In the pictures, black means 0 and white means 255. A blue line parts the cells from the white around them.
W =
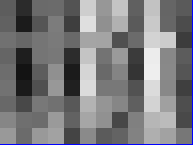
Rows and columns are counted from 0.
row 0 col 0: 93
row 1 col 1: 27
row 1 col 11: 76
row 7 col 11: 73
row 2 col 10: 204
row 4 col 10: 137
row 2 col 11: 60
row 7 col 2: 108
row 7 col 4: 98
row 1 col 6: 144
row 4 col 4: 27
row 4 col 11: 85
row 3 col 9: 236
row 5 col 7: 120
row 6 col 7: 134
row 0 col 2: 106
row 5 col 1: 26
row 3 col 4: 44
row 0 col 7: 196
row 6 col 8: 95
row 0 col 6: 151
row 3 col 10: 136
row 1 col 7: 177
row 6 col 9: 211
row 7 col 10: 187
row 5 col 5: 219
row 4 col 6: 105
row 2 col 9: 211
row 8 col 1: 107
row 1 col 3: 124
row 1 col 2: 85
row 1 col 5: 223
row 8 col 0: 153
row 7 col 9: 182

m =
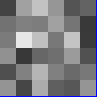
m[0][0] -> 67
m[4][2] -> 181
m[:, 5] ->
[99, 57, 58, 81, 120, 149]
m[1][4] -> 117
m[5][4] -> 87
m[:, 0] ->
[67, 114, 123, 145, 79, 148]
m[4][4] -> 106
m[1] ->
[114, 128, 125, 161, 117, 57]
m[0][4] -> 84
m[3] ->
[145, 56, 103, 111, 155, 81]

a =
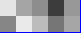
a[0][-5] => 228
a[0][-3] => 141
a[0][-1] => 152
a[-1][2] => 188

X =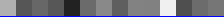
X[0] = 176
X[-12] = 103
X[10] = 240
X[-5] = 129

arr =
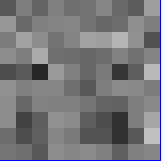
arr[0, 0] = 88
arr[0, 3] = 127
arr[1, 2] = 128
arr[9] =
[117, 112, 88, 140, 134, 138, 127, 96, 127, 134]
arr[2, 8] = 146
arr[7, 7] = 49
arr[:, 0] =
[88, 152, 124, 141, 76, 145, 141, 141, 108, 117]
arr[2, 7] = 182
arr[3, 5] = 103
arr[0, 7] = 105
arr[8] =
[108, 77, 97, 134, 121, 84, 84, 49, 87, 192]
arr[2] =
[124, 161, 140, 115, 133, 161, 158, 182, 146, 81]
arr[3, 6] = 108
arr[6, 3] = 127
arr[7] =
[141, 66, 93, 146, 139, 95, 76, 49, 125, 167]
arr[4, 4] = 127
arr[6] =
[141, 103, 130, 127, 129, 117, 101, 98, 126, 137]
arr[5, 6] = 125
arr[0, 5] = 116
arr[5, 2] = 134
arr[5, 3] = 134
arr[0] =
[88, 126, 100, 127, 111, 116, 135, 105, 91, 157]

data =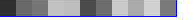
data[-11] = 47
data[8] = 170
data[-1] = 122
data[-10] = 104

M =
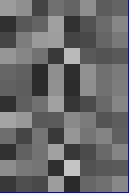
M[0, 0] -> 156
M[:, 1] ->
[143, 88, 125, 134, 96, 93, 95, 152, 69, 97, 121, 79]
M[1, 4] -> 49
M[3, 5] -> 89
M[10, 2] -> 117
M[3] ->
[150, 134, 114, 57, 186, 89, 83, 89]
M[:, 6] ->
[92, 107, 102, 83, 112, 113, 105, 84, 132, 105, 88, 112]
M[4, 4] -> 46
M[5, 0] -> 97
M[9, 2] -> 115
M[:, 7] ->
[100, 135, 121, 89, 123, 125, 134, 93, 96, 133, 90, 136]
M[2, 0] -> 69
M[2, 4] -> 68
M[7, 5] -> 123
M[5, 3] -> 145
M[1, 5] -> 82
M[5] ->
[97, 93, 44, 145, 44, 143, 113, 125]
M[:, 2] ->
[68, 100, 154, 114, 43, 44, 113, 89, 117, 115, 117, 73]
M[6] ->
[48, 95, 113, 161, 54, 75, 105, 134]
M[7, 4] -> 138
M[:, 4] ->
[100, 49, 68, 186, 46, 44, 54, 138, 150, 55, 196, 42]
